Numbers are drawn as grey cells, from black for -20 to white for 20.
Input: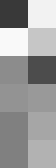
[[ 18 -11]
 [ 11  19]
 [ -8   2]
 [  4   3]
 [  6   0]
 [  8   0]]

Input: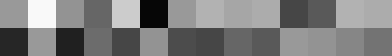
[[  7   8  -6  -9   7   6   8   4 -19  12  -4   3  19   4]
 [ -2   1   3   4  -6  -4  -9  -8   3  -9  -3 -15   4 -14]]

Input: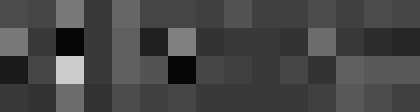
[[ -9  -8 -10  -8 -10 -10  -7 -10  -9  -9  -4 -11  -1  -9  -8]
 [-14 -13 -11  -3 -12 -11 -11 -12   0 -15  -5 -11 -19 -11  -1]
 [ -6  -6  -5 -12  -9 -11 -10  -9 -19  -7  -5 -11  12  -9 -16]
 [-10  -8  -6 -10 -11 -11 -11 -11  -9 -10  -8 -12  -3 -12 -11]]

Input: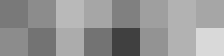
[[  6   8   5   0   6   9   2  -1]
 [ 14   8   3 -10  -2   7  -2   2]]

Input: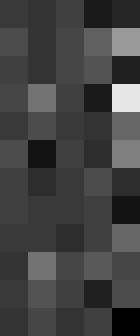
[[-14 -16 -10 -12 -11]
 [  4  -5  -9 -12  -8]
 [-15  -7  -9 -12 -10]
 [ 16 -16 -10  -2  -9]
 [ -4 -12 -11  -8 -11]
 [  0 -13 -10 -17  -8]
 [-13  -8 -11 -13 -10]
 [-17 -10 -11 -11 -10]
 [ -4 -10 -13 -11 -11]
 [ -9  -6  -9  -2 -12]
 [ -8 -15 -10  -7 -11]
 [-20 -10 -12  -9 -12]]

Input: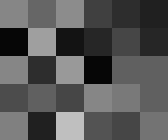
[[-15 -13 -10   2  -4   1]
 [-14  -9 -14 -17   5 -19]
 [ -5  -5 -19   4 -13   1]
 [ -5  -1   1  -9  -5  -8]
 [ -2  -9  -7  10 -15   0]]

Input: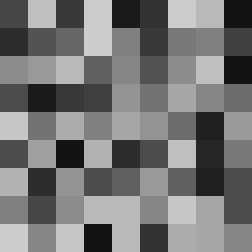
[[-17   9  12 -12 -16  12 -11  10  -9]
 [-10   0  -1 -11   0  12  -4  -7 -13]
 [-17  10   2  -7   1  -5   9   4   2]
 [ -3   1   6  -2   3 -10 -11 -16  -8]
 [  4 -15  -3   3   6   0   7  -2  11]
 [ -1 -14  10  -8 -13   8 -17   5  -8]
 [ -8 -15  -5   4  -5  -8   3 -13   8]
 [ -8   6  11   1   9   9   2  -9   0]
 [  1   6   7 -12   9 -17  11   1  12]]
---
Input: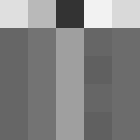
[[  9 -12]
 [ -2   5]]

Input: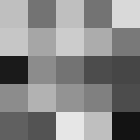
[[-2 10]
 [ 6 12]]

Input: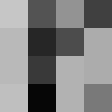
[[ -7   3]
 [-14  -8]]

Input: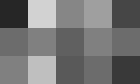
[[13  1]
 [ 0 -5]]

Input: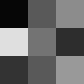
[[ -6   2]
 [ -2 -13]]

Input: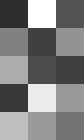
[[ 20  -7]
 [-10   3]]

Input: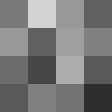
[[13  4]
 [-5  5]]

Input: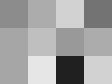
[[ 7 13]
 [10  4]]
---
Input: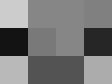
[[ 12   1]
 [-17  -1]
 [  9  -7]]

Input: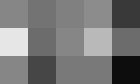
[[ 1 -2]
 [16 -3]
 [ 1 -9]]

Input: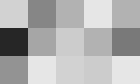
[[ 13   1]
 [-14   6]
 [  3  16]]

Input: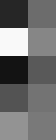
[[-14  -3]
 [ 19   1]
 [-17  -6]]

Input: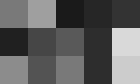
[[ -1   5]
 [-15  -9]
 [  2  -7]]

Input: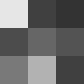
[[ 16 -10]
 [ -8  -4]
 [ -1   8]]

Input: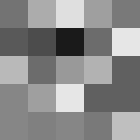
[[-2  7]
 [-6 -8]
 [ 9 -3]]

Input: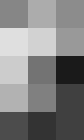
[[ 1  7]
 [15 13]
 [12 -2]]
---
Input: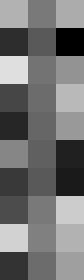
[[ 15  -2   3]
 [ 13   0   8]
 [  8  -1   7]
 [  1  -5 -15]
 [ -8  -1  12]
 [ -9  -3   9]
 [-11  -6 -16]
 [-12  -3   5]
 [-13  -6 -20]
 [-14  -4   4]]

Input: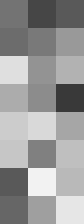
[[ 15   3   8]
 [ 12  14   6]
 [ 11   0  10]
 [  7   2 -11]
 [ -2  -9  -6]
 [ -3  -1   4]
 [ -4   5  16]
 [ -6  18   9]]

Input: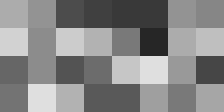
[[ 13   2  12   8  -1 -14   7  10]
 [  7   3  -8 -10 -11 -11   3   1]
 [ -2  15   8  -6  -6   5  -1   6]
 [ -4   2  -7  -3  11  15   4  -9]]

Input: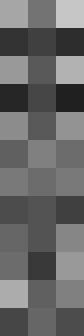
[[  7  -5   0]
 [  6  -2  11]
 [  4  -6   8]
 [  2  -6   3]
 [ -1  -3  -1]
 [ -3 -11   4]
 [ -4  -7   1]
 [ -5   0  -3]
 [ -8  -7 -10]
 [ -9  -4  -8]
 [-12 -10 -13]
 [-14  -9 -15]]

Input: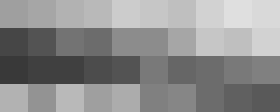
[[  8   3   9   5   7   0   1  -3  -5  -6]
 [  5   6   8   9  12  11  10  13  15  14]
 [ -9  -7  -2  -3   2   2   6  11  10  13]
 [-11 -10 -10  -8  -7  -1  -4  -3  -1   0]]

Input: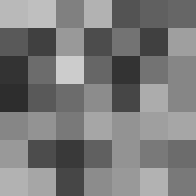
[[  9  10   0   8  -7  -5  -4]
 [  8   6  -9   2   4   8  -1]
 [  4  -8 -11  -5   3  -1  -3]
 [  1   3  -1   6   3   5   6]
 [ -6 -10   4  -8  -2 -10   5]
 [-12  -3  12  -4 -12  -2   1]
 [-13  -6  -3   2  -9   7   1]]

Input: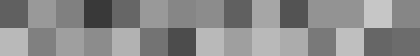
[[  9   0   5   2   8  -2  -8   9   5   9   7  -1  10  -4  -3]
 [ -5   4   0 -11  -4   4   1   2  -5   6  -7   3   3  11   1]]
